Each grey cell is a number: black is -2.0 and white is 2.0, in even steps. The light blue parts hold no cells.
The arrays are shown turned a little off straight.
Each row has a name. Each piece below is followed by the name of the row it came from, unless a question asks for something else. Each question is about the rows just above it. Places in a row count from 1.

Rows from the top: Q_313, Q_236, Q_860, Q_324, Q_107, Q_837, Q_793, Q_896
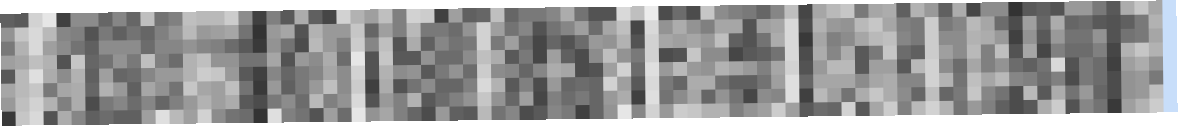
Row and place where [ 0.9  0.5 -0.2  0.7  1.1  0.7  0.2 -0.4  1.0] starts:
Q_793, 59
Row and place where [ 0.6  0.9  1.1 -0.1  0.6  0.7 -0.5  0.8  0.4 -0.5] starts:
Q_313, 59
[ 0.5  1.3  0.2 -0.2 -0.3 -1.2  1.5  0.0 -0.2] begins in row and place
Q_896, 14
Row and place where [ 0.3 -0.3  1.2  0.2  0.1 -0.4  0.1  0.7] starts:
Q_107, 33
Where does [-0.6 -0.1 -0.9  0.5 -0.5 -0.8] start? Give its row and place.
Q_324, 37
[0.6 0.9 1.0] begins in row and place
Q_860, 62

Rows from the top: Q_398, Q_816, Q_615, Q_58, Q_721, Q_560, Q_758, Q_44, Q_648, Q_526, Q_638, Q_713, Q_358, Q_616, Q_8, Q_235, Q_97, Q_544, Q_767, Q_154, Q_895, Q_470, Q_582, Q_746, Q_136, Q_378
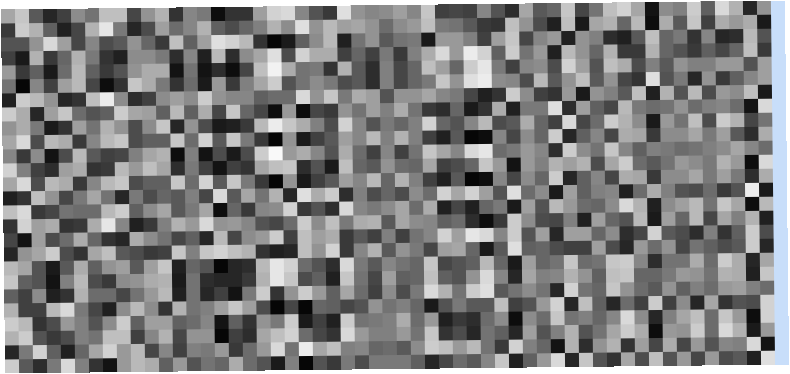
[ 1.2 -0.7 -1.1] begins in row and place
Q_746, 2
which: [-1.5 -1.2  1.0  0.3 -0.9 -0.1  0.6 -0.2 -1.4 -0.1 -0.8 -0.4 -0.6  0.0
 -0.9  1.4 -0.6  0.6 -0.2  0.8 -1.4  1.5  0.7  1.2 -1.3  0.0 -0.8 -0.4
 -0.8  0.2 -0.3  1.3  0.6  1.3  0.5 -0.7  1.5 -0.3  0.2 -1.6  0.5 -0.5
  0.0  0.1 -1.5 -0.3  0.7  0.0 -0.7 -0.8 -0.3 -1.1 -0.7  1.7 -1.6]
Q_616
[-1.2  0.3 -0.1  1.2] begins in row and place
Q_582, 18
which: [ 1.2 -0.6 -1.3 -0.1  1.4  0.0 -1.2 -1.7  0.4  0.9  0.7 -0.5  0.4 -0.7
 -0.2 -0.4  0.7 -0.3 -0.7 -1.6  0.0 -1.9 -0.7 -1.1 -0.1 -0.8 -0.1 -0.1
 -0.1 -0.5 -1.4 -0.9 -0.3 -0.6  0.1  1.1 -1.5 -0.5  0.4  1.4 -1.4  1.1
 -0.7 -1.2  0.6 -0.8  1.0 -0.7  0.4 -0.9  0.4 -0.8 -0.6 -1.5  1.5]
Q_378
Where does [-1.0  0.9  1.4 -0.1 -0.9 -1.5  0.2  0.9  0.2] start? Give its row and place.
Q_470, 3

